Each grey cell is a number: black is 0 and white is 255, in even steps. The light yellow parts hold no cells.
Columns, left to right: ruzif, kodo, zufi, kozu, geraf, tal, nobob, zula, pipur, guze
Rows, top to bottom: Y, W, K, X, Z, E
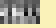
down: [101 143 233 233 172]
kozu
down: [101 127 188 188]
kodo
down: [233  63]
ruzif
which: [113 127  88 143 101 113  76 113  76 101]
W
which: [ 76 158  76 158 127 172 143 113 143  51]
E
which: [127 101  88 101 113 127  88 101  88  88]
Y

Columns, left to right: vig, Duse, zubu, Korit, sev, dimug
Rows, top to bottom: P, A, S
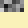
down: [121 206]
vig
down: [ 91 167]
sev
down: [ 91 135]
zubu
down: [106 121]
vig
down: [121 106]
Korit

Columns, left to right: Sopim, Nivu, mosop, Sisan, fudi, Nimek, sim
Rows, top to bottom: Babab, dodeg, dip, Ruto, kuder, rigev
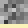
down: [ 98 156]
Nivu
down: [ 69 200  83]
Sisan
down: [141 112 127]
fudi
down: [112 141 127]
fudi
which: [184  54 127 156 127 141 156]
rigev

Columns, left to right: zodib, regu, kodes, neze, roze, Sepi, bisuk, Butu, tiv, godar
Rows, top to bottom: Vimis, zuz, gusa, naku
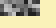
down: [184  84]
tiv
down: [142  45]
Butu
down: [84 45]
Sepi
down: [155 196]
neze
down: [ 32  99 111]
bisuk
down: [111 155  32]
roze
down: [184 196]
regu

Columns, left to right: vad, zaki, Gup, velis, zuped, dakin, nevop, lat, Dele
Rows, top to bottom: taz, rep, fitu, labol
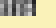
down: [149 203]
lat
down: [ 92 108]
dakin

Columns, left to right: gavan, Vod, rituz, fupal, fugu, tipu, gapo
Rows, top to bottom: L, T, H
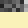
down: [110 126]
fugu
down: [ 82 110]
Vod
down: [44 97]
tipu

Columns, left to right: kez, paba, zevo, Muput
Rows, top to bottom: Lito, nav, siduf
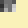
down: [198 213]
Muput
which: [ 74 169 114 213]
siduf
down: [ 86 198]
Muput
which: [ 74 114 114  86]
Lito
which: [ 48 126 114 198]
nav

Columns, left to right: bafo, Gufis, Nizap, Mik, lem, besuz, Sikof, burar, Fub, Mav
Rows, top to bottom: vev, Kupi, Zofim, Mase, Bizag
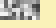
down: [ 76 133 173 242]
Fub
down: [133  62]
Mav
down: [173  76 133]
Fub
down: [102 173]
Gufis
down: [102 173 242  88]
Gufis

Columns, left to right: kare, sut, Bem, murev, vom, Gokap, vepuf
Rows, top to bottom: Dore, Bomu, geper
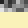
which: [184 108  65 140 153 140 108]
Bomu
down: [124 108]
sut

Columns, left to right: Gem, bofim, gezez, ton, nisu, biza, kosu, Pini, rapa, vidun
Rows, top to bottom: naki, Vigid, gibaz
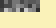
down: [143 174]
nisu
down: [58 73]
Gem
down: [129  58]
biza

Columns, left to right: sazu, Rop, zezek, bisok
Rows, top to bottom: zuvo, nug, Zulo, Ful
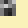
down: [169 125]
sazu
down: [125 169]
sazu
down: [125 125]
sazu

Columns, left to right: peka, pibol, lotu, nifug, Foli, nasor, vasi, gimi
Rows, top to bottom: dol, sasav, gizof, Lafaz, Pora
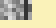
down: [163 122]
Foli
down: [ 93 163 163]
gimi
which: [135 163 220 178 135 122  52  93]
sasav
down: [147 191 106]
pibol

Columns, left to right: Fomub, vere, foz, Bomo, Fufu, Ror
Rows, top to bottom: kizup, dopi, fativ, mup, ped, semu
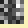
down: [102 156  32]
Fomub
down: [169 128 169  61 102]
Ror
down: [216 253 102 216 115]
Fufu
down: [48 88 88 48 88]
Bomo

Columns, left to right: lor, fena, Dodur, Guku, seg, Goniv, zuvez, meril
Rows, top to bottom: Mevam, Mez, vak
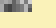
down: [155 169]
lor
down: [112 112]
seg
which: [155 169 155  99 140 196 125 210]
Mevam
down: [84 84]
fena

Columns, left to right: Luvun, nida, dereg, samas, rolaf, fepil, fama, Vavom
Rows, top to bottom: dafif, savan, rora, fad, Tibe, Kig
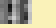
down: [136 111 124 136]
rolaf
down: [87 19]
dereg
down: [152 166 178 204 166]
samas
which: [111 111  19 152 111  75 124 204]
savan
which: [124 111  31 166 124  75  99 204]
rora

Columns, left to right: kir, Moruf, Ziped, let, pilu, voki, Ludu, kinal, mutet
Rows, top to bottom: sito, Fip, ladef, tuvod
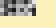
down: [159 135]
kir
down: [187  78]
voki
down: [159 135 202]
kir
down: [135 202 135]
kir
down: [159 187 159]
Ludu
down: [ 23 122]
let

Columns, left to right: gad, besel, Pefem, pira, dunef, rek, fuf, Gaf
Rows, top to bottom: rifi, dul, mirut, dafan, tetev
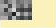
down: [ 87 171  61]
besel
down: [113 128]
dunef
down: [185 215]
pira
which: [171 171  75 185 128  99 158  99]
dul

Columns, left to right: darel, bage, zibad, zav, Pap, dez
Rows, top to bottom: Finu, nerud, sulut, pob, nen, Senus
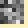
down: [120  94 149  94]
dez
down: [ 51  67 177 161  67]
bage
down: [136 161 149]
Pap
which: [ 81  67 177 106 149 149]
nen
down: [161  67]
bage
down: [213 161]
zibad

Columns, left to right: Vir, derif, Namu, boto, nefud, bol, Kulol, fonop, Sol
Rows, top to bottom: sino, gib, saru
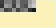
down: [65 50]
Vir
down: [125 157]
derif
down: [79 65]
boto
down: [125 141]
Namu
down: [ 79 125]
Kulol
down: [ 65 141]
boto

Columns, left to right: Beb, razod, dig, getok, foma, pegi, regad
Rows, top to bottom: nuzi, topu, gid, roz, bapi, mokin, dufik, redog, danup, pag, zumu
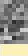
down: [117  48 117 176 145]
Beb
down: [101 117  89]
dig

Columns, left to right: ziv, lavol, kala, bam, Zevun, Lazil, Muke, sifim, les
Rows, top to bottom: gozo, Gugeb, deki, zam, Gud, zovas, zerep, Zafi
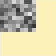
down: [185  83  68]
Muke
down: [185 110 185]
Muke
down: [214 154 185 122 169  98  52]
les
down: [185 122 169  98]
les

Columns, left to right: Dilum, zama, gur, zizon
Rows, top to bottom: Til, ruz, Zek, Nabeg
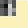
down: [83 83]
zizon
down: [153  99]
zizon
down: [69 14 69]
zama
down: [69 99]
Dilum
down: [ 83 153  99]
zizon

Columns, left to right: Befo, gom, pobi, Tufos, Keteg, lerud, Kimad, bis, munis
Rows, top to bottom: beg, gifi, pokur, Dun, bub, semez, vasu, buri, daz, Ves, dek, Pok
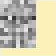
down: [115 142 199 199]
Kimad
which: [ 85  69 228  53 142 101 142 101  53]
bub
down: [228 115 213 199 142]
gom

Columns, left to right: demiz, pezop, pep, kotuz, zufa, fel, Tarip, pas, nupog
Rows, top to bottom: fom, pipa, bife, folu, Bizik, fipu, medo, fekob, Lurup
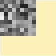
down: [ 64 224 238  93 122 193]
demiz
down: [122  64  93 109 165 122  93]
zufa
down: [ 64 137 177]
nupog
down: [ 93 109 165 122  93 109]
zufa
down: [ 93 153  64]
demiz
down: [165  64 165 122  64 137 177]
nupog

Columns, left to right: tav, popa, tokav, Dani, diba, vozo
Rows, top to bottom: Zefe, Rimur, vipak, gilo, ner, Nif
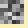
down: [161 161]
Dani
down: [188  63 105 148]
vozo
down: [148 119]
popa
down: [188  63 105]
vozo
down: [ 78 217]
tokav
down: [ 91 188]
popa

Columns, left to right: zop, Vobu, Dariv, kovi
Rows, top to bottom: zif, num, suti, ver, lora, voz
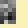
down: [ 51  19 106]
Dariv
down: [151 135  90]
kovi
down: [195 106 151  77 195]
Vobu

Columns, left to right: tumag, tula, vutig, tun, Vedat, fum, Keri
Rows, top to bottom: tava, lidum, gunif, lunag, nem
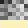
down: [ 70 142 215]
Keri
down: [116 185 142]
tun
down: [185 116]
tun
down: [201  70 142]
Keri
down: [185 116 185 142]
tun

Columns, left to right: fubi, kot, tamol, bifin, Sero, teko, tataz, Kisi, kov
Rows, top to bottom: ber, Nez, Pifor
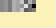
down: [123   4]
kov
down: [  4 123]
kov

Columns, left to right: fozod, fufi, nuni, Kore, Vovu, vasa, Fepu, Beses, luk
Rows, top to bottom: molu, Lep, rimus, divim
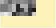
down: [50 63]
Beses
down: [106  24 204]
luk
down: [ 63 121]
vasa
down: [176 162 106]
Fepu
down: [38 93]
Vovu

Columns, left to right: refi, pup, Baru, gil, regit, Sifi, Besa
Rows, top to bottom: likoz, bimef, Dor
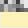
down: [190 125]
refi
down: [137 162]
gil
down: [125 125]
refi
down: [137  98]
Sifi

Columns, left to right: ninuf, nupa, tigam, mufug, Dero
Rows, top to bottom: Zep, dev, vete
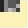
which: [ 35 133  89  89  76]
Zep
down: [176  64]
Dero
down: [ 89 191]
tigam
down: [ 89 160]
mufug
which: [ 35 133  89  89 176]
dev

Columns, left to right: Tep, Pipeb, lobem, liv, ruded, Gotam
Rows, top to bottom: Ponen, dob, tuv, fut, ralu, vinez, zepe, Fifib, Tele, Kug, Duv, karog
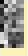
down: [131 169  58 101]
ruded
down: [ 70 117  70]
liv
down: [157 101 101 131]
ruded
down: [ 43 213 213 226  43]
Tep
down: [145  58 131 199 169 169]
Pipeb

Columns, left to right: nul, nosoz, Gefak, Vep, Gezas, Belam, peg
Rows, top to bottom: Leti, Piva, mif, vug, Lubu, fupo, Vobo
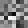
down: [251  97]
Gefak
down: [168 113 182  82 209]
peg
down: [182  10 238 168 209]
Vep
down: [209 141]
Gezas

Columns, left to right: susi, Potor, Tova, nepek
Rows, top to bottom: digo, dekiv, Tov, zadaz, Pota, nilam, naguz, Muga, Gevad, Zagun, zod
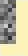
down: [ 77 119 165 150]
susi
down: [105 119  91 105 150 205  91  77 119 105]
Potor
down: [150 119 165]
susi
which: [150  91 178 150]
Muga
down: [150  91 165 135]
nepek
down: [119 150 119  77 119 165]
susi
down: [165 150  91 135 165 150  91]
nepek

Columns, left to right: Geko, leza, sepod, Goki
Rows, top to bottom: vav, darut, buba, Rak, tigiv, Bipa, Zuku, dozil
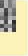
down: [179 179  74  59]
leza
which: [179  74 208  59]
dozil
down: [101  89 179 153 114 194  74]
Geko
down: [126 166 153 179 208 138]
sepod
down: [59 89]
leza
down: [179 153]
Geko
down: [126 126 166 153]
sepod

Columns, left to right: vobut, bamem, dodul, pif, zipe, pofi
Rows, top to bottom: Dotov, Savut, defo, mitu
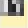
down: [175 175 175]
vobut
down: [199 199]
zipe
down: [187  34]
pif
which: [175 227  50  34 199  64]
defo
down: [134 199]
zipe
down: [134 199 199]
zipe
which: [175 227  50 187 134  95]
Dotov

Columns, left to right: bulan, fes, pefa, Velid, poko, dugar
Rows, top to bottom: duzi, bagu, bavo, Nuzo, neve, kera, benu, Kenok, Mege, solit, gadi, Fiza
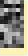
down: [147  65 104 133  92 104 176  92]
Velid
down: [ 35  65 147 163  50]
bulan
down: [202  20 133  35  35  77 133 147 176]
pefa

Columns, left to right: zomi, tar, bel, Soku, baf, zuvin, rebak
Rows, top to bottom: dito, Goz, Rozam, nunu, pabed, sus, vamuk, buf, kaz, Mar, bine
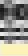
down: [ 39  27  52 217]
baf
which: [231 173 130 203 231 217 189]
bine

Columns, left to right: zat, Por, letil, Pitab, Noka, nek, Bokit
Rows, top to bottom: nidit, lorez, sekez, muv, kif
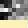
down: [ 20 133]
zat
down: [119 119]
Noka
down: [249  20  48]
Por

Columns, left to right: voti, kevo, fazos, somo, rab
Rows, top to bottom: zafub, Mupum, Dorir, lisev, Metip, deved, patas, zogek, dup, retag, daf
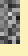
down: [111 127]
kevo
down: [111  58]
somo
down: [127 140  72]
kevo

